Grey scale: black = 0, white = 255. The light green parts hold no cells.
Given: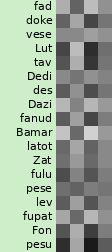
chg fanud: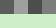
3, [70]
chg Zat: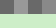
1, [111]
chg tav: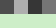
1, [84]
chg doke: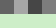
4, [117]
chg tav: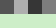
4, [117]

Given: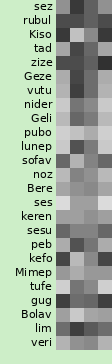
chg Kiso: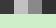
4, [57]
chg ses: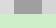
4, [219]
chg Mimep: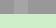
2, [172]
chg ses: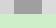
1, [219]
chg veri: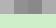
4, [179]

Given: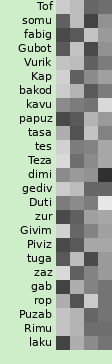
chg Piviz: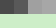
3, [167]
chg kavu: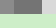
2, [124]
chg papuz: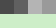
2, [89]
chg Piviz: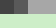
1, [74]
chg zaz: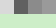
3, [131]
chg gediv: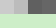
3, [102]

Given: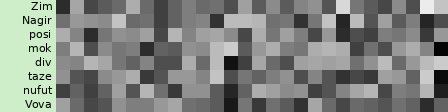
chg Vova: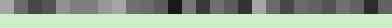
1, [160]
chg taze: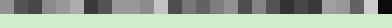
11, [132]
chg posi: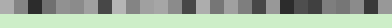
4, [118]
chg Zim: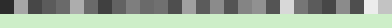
17, [91]
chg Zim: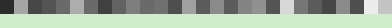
4, [91]
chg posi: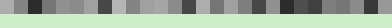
20, [152]

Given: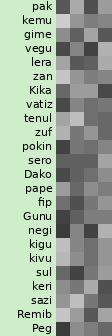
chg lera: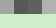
4, [171]
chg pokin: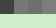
4, [133]
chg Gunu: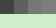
3, [125]
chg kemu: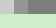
4, [133]
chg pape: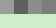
2, [104]
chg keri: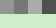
1, [141]
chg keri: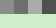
2, [119]

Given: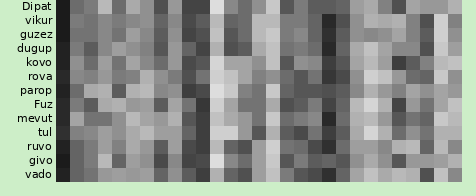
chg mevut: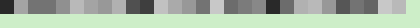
10, [86]
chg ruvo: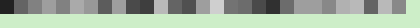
3, [123]
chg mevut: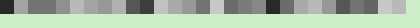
22, [177]
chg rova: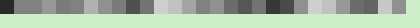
2, [136]
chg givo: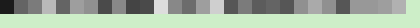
16, [200]

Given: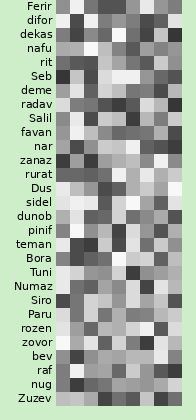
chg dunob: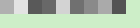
3, [97]
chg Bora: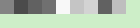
6, [203]

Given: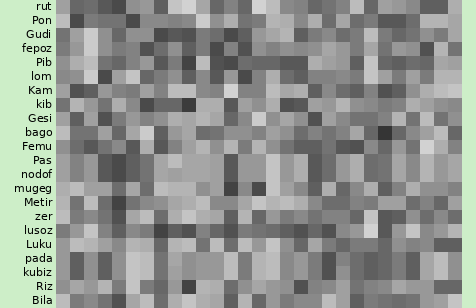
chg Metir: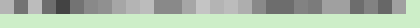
10, [174]
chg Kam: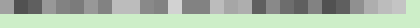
7, [160]

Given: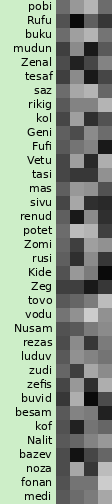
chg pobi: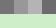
1, [108]
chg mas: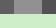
2, [152]
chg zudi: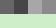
2, [63]
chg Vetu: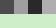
1, [70]
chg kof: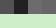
3, [116]
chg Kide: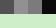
2, [152]
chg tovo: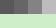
3, [123]

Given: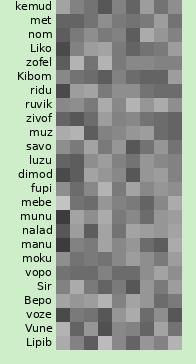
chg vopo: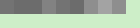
5, [108]
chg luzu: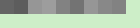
3, [142]
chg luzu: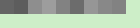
6, [115]
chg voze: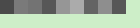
7, [108]
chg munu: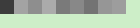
7, [108]

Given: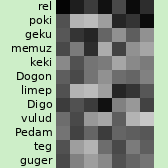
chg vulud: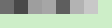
3, [152]
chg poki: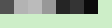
4, [158]
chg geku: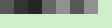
6, [94]
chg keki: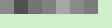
4, [123]
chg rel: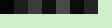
7, [45]

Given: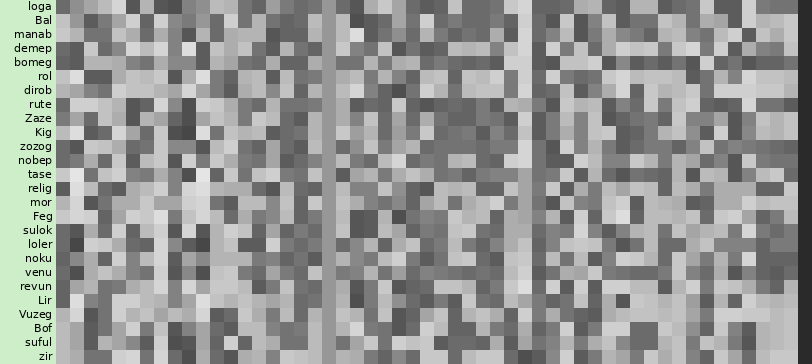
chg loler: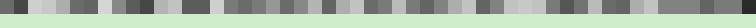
45, [107]
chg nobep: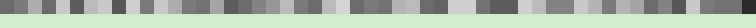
34, [213]
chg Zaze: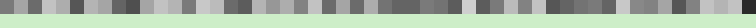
46, [130]
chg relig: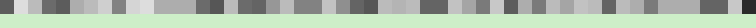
12, [180]
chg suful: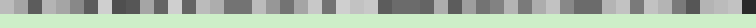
34, [165]
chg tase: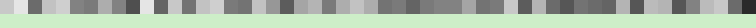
3, [115]

